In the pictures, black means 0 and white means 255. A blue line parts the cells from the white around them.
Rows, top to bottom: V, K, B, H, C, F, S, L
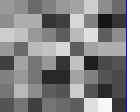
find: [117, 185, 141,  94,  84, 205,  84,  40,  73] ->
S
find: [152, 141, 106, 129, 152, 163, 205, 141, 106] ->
V
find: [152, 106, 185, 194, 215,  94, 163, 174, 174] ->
H
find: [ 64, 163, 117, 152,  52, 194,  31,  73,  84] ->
C

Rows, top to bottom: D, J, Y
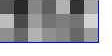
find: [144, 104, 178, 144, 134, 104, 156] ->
Y
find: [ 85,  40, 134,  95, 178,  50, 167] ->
D
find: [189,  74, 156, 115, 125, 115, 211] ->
J

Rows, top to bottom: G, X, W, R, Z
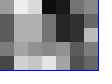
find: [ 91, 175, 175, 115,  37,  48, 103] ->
X
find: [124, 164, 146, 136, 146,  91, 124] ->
R

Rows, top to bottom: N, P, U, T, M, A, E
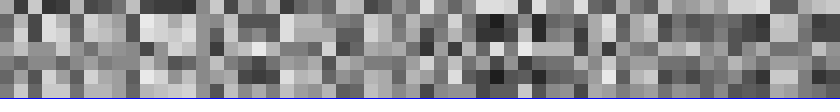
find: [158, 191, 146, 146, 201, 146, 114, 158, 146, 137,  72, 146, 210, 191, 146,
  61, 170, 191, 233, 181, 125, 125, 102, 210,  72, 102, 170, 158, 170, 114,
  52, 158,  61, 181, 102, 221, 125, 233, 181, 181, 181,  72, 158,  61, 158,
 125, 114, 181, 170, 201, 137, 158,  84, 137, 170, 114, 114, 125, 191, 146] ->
T
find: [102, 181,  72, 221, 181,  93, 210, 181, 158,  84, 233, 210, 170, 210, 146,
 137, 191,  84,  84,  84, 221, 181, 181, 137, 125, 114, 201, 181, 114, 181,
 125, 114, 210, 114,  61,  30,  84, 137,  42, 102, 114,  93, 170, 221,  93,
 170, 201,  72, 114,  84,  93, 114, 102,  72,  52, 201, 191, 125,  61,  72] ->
P
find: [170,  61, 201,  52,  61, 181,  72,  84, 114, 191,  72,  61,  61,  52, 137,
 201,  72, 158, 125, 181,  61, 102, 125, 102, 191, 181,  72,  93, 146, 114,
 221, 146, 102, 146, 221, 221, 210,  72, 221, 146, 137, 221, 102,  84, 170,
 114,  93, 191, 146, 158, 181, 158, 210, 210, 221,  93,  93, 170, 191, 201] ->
N

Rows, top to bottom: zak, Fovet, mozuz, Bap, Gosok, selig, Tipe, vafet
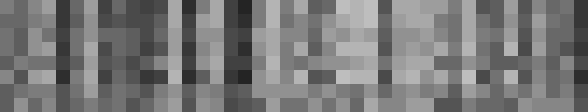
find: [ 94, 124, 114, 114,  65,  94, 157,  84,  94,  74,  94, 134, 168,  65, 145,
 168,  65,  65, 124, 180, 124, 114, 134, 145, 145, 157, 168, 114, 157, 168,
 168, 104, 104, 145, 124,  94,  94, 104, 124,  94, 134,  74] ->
Gosok
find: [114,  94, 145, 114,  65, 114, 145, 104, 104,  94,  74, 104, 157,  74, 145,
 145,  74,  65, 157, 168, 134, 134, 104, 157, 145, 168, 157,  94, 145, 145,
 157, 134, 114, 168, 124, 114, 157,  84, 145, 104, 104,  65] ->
mozuz

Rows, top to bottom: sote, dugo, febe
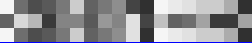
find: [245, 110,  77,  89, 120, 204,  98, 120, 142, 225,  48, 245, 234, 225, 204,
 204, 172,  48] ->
febe
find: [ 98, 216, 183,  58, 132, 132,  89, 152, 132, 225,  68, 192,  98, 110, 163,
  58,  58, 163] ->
dugo
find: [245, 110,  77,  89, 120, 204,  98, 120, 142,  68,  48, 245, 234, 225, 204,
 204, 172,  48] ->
sote

